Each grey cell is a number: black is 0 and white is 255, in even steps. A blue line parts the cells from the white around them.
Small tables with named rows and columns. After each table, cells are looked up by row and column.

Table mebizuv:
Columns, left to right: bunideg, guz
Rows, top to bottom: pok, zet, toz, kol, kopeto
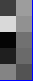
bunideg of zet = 217
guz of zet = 145
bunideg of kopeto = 132
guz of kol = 106
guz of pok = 157
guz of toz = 113
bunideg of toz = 4
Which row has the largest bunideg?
zet

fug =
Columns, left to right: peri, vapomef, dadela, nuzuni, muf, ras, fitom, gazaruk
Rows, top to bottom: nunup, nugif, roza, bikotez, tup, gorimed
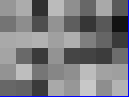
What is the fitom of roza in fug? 101
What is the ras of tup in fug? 188
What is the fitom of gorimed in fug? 142
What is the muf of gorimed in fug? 151
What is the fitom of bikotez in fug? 60
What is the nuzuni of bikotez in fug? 147
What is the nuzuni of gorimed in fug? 169
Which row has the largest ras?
gorimed

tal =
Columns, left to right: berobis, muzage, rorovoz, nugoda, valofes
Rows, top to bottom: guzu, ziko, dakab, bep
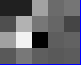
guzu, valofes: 117
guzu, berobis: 32
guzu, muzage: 32
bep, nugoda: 89
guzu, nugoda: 107
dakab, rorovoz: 1
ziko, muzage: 178
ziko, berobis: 79
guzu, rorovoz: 162
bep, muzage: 120
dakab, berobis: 161
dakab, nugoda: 94

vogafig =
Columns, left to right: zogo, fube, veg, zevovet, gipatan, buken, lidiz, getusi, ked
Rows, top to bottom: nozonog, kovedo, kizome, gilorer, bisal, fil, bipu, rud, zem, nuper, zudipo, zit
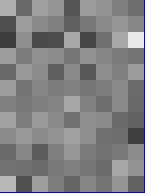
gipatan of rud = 113
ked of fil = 108
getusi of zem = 110
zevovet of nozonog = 148
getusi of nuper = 121
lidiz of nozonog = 147
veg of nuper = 92
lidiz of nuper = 114
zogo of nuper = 106
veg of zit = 158
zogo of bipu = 128
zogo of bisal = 104
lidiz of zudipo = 107
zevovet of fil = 124
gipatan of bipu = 167
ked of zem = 63
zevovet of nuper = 126

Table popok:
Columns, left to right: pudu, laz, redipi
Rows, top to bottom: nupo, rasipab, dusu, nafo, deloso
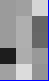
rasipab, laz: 175
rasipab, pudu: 155
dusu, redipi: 103
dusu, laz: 175
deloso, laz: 220
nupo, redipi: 213
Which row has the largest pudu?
deloso

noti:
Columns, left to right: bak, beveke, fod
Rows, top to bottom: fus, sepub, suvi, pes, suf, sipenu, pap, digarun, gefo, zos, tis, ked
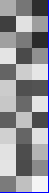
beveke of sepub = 225
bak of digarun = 95
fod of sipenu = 83
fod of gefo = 224
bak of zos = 226
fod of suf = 230
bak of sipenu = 204
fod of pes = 144
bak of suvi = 160
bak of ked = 123
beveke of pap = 105

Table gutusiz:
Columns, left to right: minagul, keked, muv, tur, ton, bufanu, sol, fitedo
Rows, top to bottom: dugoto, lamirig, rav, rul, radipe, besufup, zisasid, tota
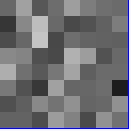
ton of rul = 177
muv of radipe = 89
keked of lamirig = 136
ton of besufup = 102
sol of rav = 98
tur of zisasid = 115
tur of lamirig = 105
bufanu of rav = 100
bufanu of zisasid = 101
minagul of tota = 99
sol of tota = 146
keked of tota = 99
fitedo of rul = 105
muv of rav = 196
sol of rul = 82
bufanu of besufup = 103
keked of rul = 132
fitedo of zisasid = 145
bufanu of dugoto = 125
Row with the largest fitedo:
zisasid

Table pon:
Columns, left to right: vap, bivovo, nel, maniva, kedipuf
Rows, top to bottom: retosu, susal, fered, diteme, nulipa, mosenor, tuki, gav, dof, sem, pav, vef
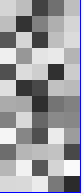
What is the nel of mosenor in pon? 72
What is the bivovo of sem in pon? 182
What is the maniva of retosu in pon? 111
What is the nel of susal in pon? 130
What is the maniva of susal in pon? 175
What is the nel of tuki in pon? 46
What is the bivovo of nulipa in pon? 220
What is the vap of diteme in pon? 239

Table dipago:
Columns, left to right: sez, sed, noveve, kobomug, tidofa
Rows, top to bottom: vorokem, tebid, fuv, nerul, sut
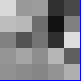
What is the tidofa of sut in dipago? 175
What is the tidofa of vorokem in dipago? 71
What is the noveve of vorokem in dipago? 156
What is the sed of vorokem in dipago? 153
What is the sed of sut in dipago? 139
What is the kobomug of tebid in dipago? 18

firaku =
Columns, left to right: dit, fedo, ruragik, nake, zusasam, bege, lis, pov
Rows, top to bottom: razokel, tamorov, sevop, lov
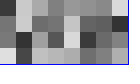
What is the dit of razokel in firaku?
58
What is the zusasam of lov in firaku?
173
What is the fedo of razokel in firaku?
202
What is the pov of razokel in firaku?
217
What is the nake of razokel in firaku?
128
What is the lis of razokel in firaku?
137
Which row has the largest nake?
lov

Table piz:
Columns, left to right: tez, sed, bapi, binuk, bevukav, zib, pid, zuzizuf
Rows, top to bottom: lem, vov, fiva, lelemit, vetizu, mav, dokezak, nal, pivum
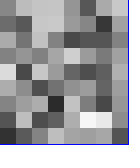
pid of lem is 170
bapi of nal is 78
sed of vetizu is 73
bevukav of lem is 149
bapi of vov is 199
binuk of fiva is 130
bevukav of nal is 174
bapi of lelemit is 129
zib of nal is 246
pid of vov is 55
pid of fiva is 85
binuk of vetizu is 155
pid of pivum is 167
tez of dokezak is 132

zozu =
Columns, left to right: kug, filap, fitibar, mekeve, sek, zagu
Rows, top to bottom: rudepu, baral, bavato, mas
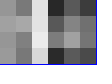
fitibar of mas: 216
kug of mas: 154
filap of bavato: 128
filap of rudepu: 121
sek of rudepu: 89
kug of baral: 161
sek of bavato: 161
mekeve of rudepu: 40
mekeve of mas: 42
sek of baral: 132
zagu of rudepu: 60
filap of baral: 168
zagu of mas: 74
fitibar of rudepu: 226
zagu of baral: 112
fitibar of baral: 227

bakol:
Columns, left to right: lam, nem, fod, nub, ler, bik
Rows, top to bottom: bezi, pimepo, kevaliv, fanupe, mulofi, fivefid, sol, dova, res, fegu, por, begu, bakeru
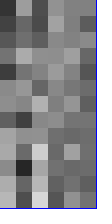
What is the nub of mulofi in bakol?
155
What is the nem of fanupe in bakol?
171
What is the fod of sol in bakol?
177
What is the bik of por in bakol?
108
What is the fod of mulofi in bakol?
131
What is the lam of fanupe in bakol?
115
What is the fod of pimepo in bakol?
75
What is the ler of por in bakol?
105
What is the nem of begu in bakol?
101
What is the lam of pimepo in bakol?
66
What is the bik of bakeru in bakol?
114
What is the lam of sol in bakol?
142
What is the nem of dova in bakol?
64
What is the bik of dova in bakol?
116
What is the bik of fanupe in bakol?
103
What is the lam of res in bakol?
164

